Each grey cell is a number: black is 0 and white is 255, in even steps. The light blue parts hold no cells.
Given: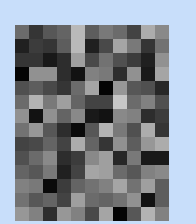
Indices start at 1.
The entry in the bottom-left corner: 151
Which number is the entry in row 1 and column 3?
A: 87
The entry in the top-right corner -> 137
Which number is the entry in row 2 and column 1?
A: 32
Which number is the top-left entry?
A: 107
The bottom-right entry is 129
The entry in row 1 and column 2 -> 53
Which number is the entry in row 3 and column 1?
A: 53
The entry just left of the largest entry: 67
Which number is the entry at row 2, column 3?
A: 53
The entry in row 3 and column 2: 53
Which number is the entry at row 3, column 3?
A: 25
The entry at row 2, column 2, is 60
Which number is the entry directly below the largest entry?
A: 137
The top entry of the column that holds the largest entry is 107

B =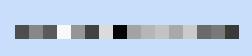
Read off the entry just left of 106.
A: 203
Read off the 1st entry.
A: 78
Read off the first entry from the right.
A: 58
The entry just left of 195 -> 182
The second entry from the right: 121

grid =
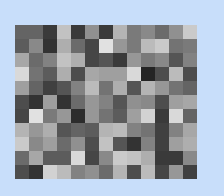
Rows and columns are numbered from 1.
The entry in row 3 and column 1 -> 167
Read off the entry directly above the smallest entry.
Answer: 122
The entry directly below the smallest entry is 180
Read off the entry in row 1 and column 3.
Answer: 58
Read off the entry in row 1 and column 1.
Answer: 100
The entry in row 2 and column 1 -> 92
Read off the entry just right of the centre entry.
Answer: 85
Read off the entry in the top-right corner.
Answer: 202
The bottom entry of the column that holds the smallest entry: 187
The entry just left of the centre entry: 151
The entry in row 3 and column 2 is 107
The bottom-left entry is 77
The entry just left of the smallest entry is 217
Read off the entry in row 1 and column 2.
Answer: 100
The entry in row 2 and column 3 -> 51
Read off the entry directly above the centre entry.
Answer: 115
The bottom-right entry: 64

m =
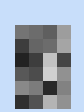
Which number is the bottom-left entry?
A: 47
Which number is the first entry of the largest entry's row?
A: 88
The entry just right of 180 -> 145
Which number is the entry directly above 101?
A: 108
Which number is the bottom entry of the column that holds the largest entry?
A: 180
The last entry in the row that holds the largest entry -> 145
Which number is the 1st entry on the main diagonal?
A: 116
